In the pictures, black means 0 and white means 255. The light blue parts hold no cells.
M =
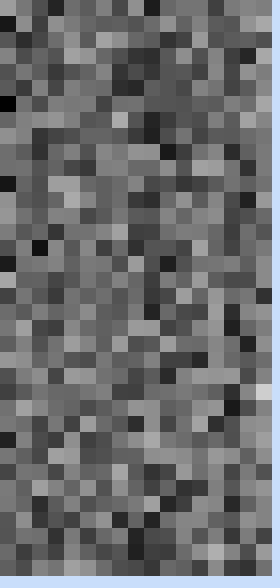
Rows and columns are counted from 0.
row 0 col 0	157
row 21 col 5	131
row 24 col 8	64
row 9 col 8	146
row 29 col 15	122
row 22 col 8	98
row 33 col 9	74
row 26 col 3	119
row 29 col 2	113
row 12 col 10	105
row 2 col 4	143
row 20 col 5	105
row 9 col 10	25
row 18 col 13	150
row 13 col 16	105
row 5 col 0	90
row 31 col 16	131
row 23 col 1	124
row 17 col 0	166
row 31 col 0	120
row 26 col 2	67
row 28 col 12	115
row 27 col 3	61
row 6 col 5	122
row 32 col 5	119
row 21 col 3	113
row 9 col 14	43
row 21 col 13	134
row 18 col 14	106
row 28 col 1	96
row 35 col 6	108
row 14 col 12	122
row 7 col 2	138
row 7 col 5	85
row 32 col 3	83
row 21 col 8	78
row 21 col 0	94
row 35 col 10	104

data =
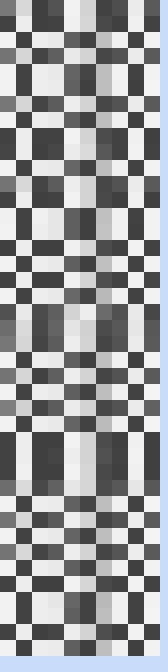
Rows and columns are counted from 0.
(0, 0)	120
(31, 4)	97
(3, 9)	91
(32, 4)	237
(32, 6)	69
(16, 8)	66
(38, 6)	190
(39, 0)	67
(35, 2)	238
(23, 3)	94
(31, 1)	66
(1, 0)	67
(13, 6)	193
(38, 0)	242
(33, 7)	240
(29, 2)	65
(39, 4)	238
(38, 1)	66
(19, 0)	80
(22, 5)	64
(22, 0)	242
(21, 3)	92
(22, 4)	96
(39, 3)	68
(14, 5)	65
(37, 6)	186
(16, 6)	191
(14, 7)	239
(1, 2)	64
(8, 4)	241
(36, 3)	64
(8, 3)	66
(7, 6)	190
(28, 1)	238
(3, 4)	233
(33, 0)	242
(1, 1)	237
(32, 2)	68
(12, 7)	65

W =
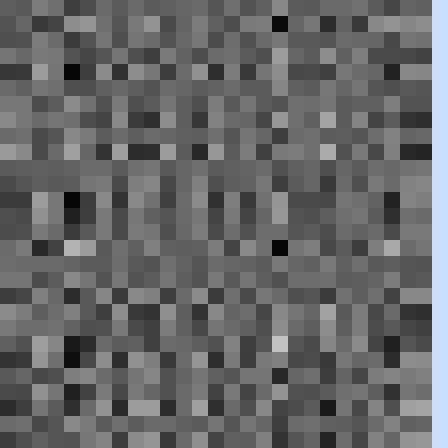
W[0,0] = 93
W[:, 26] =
[96, 141, 113, 66, 132, 85, 83, 46, 103, 37, 115, 134, 126, 106, 120, 116, 82, 87, 136, 48, 65, 75, 139, 128, 110, 164, 99, 151]
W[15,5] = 156
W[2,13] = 76
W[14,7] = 74
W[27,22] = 70
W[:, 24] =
[70, 147, 71, 75, 35, 79, 126, 92, 129, 128, 103, 105, 33, 47, 74, 169, 93, 125, 66, 106, 87, 32, 42, 131, 49, 78, 130, 101]
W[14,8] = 122
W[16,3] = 106
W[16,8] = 87
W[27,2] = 97
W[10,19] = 100
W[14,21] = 108
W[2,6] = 117
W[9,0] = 154
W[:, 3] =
[112, 68, 107, 118, 117, 111, 92, 116, 86, 104, 93, 87, 119, 119, 104, 66, 106, 92, 103, 110, 113, 133, 112, 78, 117, 90, 86, 84]
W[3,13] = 108
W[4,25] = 136
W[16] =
[110, 104, 104, 106, 99, 89, 90, 110, 87, 82, 112, 98, 85, 107, 102, 98, 89, 120, 102, 97, 121, 97, 111, 88, 93, 84, 82]
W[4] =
[55, 57, 155, 117, 6, 63, 140, 49, 141, 119, 61, 108, 144, 46, 125, 57, 116, 142, 72, 73, 65, 118, 107, 102, 35, 136, 132]
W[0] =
[93, 88, 125, 112, 64, 77, 106, 90, 104, 91, 97, 102, 104, 86, 112, 82, 96, 135, 91, 87, 106, 104, 113, 90, 70, 99, 96]
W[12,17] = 149
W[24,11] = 105
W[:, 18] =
[91, 102, 87, 101, 72, 97, 111, 111, 107, 124, 96, 91, 73, 82, 86, 115, 102, 110, 80, 115, 105, 86, 72, 100, 81, 76, 108, 86]
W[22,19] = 76
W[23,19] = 111
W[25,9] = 156
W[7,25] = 51
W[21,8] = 96
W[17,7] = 119
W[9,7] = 158
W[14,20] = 77
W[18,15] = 74
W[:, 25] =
[99, 132, 115, 71, 136, 88, 82, 51, 99, 40, 113, 130, 131, 111, 121, 108, 84, 85, 136, 51, 69, 84, 142, 122, 115, 160, 96, 146]
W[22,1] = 57

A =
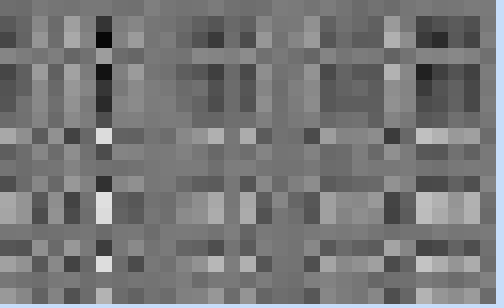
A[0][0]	110
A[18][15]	148
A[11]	[78, 107, 135, 104, 152, 130, 49, 134, 144, 119, 121, 106, 94, 91, 119, 85, 136, 106, 127, 141, 91, 98, 103, 105, 146, 130, 73, 74, 97, 79, 132]
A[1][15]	96
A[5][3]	105
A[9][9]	121
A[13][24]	66
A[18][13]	151
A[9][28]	113
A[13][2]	77
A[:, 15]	[110, 96, 76, 140, 74, 86, 83, 111, 172, 110, 126, 85, 167, 171, 101, 91, 176, 110, 148]
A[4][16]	142
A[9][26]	88
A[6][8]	139
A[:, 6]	[120, 52, 7, 157, 18, 54, 42, 78, 220, 76, 113, 49, 223, 219, 107, 61, 221, 116, 179]
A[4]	[70, 95, 155, 96, 162, 124, 18, 128, 155, 117, 113, 94, 86, 63, 106, 74, 142, 114, 118, 147, 74, 100, 87, 86, 178, 135, 33, 64, 83, 65, 124]
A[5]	[83, 96, 137, 105, 151, 133, 54, 121, 138, 125, 120, 107, 112, 81, 108, 86, 133, 110, 127, 137, 88, 99, 105, 93, 142, 132, 59, 84, 97, 72, 120]
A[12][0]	168
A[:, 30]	[122, 120, 127, 112, 124, 120, 124, 119, 108, 121, 120, 132, 111, 106, 122, 113, 109, 129, 107]
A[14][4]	116
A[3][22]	124
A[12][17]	134
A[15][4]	152
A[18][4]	81
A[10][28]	120
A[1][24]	154
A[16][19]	79
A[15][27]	73
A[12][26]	190
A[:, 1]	[108, 102, 100, 124, 95, 96, 114, 113, 143, 109, 109, 107, 148, 148, 119, 83, 146, 113, 135]
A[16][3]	137
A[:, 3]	[117, 107, 109, 126, 96, 105, 111, 106, 145, 108, 117, 104, 142, 146, 113, 106, 137, 120, 131]
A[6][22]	94
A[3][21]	117

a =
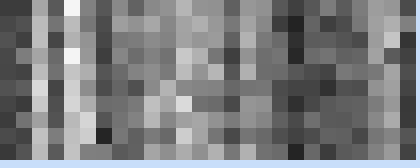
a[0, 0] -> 60
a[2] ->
[82, 64, 189, 70, 177, 147, 71, 120, 124, 139, 131, 162, 150, 155, 97, 178, 121, 106, 48, 92, 93, 84, 75, 156, 197, 53]
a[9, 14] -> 119
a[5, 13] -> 130
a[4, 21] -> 120
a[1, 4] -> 187
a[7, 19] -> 111
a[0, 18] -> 64
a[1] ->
[72, 81, 187, 116, 187, 119, 76, 158, 146, 167, 135, 163, 175, 152, 120, 163, 136, 61, 35, 100, 63, 76, 120, 160, 175, 128]
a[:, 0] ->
[60, 72, 82, 72, 71, 82, 69, 60, 75, 57]
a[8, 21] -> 96
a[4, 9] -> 141
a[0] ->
[60, 60, 166, 89, 245, 129, 87, 137, 98, 137, 146, 181, 147, 145, 96, 151, 145, 88, 64, 87, 124, 91, 124, 157, 150, 75]
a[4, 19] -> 76
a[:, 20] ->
[124, 63, 93, 115, 68, 49, 89, 90, 98, 60]
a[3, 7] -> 134
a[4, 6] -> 85
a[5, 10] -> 179
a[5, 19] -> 68
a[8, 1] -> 67
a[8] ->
[75, 67, 193, 125, 191, 205, 37, 119, 96, 122, 105, 205, 164, 117, 73, 117, 105, 79, 66, 76, 98, 96, 72, 118, 132, 85]
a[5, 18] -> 68
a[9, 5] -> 127
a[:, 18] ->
[64, 35, 48, 40, 87, 68, 48, 74, 66, 36]
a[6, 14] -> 73
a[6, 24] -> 152
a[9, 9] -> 165

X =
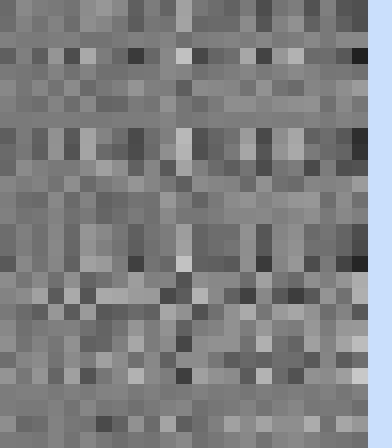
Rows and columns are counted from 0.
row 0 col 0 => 106
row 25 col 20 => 121
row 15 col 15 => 141
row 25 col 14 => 122
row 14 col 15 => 144
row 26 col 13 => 127
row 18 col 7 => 165
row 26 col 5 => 115
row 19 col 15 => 170
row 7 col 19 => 130
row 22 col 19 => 89
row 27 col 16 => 115
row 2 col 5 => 114
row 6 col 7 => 103
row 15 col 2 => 111
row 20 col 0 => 136
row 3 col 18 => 177
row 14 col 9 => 114
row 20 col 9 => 123
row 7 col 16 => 126
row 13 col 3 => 130
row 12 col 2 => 105
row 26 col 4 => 119
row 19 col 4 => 90
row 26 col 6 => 74
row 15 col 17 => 136
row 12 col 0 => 125
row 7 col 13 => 127
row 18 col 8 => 155
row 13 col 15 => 134
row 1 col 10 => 115
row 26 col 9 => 107
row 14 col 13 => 109
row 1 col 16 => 85
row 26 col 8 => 145
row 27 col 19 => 126
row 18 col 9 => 154
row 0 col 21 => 85
